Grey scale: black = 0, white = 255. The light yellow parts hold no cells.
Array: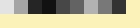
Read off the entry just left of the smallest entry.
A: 37
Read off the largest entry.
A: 227
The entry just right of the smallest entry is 71

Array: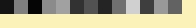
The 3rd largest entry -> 153
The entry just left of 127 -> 20
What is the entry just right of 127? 5
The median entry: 98

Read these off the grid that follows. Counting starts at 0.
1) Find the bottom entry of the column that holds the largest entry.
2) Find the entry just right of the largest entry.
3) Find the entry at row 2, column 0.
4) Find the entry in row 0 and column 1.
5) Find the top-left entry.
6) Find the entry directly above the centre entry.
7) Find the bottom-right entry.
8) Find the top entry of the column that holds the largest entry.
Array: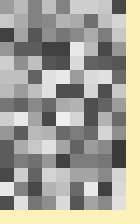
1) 218
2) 212
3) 65
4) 185
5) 156
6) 79
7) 224
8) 130

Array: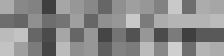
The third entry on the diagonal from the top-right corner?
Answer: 63
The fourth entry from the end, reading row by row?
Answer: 207
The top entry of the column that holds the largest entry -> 201
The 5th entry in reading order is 166
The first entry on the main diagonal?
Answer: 172
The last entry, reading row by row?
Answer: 172
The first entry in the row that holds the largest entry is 195
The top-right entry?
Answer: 166
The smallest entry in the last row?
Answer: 69
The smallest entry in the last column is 89
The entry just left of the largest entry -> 136
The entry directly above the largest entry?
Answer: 123
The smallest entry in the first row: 63

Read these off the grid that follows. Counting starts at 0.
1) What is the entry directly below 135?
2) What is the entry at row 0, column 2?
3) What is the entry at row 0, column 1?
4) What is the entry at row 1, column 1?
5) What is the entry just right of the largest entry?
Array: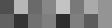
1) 127
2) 106
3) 183
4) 52
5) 121

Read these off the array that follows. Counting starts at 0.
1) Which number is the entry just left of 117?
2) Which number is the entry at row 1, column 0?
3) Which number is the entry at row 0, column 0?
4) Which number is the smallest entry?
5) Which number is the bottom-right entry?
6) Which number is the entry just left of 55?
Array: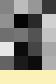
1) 111
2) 145
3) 132
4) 5
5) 175
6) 151

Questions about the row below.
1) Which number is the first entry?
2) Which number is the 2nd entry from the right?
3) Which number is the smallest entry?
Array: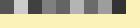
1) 84
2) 157
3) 51

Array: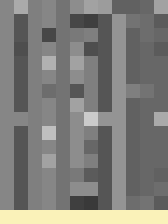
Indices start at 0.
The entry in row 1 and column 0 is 134
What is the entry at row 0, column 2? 127
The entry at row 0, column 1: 170
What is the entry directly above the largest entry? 127
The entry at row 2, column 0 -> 134
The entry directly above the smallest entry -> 141
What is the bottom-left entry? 134
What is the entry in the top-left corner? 134
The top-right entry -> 162
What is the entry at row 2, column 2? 127
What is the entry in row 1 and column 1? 85
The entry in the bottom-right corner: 91
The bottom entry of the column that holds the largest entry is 57
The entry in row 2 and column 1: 85
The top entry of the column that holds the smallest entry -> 162
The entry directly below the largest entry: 127

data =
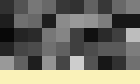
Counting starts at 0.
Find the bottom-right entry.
112
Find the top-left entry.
49
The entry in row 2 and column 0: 8
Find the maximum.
205
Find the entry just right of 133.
63
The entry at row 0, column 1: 83
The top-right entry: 125
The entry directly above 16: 147
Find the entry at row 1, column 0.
30
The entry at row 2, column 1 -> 36
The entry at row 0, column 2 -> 119
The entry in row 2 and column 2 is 42
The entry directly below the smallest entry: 36
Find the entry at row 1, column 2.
104
